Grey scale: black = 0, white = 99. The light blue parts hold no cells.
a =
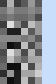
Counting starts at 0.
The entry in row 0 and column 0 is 24
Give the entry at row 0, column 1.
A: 69
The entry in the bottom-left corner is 47
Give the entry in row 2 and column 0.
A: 41
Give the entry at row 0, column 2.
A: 24
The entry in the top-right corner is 35
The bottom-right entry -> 59
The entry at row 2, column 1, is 47
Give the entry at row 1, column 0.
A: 47
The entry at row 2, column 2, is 41

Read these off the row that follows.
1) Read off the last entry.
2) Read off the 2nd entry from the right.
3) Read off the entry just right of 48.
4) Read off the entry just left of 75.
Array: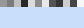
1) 96
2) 27
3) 75
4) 48

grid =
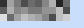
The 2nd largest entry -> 80
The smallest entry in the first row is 14
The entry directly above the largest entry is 36
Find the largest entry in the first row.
68
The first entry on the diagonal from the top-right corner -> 42
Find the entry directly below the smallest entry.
74
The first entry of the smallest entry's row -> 19
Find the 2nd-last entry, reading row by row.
74
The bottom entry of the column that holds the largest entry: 86

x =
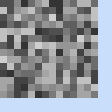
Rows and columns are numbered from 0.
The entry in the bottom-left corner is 58
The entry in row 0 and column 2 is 53
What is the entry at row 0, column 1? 31
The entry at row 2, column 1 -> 47
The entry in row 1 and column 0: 75
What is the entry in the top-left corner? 31
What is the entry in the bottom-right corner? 47
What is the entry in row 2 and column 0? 31
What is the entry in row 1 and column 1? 31
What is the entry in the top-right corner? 42
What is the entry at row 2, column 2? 75

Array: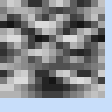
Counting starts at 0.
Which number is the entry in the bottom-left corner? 69
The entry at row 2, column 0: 59
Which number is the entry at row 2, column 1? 25
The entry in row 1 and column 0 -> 48
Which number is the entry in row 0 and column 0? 64
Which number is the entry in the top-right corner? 75
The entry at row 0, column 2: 75
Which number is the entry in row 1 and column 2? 69
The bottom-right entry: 69
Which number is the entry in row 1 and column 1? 64
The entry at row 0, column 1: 80
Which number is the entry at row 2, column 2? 31

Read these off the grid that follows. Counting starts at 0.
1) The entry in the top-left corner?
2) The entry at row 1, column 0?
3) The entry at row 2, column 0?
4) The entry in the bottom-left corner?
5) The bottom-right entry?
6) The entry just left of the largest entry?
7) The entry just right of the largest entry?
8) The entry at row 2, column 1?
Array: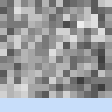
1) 52
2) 35
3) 64
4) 81
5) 64
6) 41
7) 81
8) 47

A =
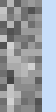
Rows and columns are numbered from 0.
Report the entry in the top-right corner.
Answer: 54
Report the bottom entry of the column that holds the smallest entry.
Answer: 71
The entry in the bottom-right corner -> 37
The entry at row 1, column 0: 76
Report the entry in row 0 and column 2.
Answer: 37
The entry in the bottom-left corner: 49
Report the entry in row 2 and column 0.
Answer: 71
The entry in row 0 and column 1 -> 71
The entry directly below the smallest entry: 76
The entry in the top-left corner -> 43
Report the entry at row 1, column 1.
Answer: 43
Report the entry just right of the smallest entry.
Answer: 54

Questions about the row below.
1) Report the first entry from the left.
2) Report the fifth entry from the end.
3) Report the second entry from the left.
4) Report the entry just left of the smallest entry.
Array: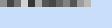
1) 56
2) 39
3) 27
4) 82

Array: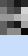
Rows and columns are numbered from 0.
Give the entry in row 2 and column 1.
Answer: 59
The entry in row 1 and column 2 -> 26
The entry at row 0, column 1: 26
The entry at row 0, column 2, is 9
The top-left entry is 32
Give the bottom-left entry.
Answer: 38

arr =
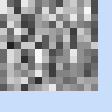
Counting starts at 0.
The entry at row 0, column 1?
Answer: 41
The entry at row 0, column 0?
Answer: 90
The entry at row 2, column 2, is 73
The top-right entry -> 30
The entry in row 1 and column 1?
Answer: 79
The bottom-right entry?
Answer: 51
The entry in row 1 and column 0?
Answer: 90
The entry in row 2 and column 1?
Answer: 73
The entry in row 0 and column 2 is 30
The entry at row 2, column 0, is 46
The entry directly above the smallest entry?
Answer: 46
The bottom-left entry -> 35
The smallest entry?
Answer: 13
